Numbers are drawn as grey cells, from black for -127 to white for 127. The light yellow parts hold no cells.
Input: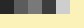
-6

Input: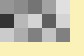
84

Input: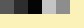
-123

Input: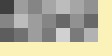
5

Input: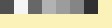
50

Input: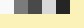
-54

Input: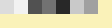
-13
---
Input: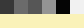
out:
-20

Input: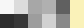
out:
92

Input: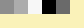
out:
44

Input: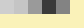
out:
69

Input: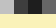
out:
-65

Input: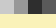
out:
24

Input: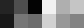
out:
-49

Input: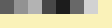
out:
18

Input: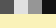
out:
96

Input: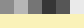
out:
54
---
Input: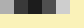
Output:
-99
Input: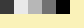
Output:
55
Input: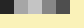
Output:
68
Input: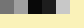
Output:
-119
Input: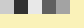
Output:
104
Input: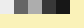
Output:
45
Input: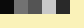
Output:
-43
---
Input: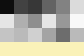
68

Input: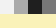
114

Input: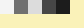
116

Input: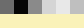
-19

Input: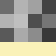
-38

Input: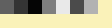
-31

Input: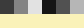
-68

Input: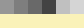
22

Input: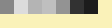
7
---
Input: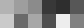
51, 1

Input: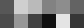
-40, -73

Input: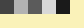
-60, -101

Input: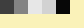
-65, -120

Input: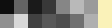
-113, 47

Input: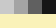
73, -105

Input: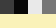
-67, -9

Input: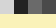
85, -53

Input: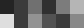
-91, 8
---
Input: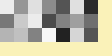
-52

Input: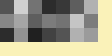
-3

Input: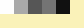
-41

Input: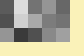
41

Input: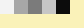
-4

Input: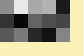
-28
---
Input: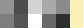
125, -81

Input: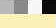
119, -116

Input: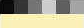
76, -116

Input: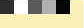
125, -121

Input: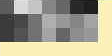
89, -95

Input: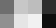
113, -113

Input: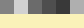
81, -70
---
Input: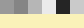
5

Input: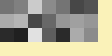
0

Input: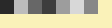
60

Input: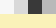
89

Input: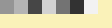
52

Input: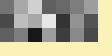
40

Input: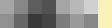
7

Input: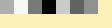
120
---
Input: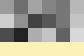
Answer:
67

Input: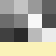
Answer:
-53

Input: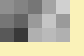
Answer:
26

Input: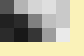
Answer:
73

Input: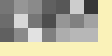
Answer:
34

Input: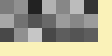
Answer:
27

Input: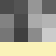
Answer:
52

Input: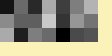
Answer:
-12

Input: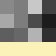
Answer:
-99
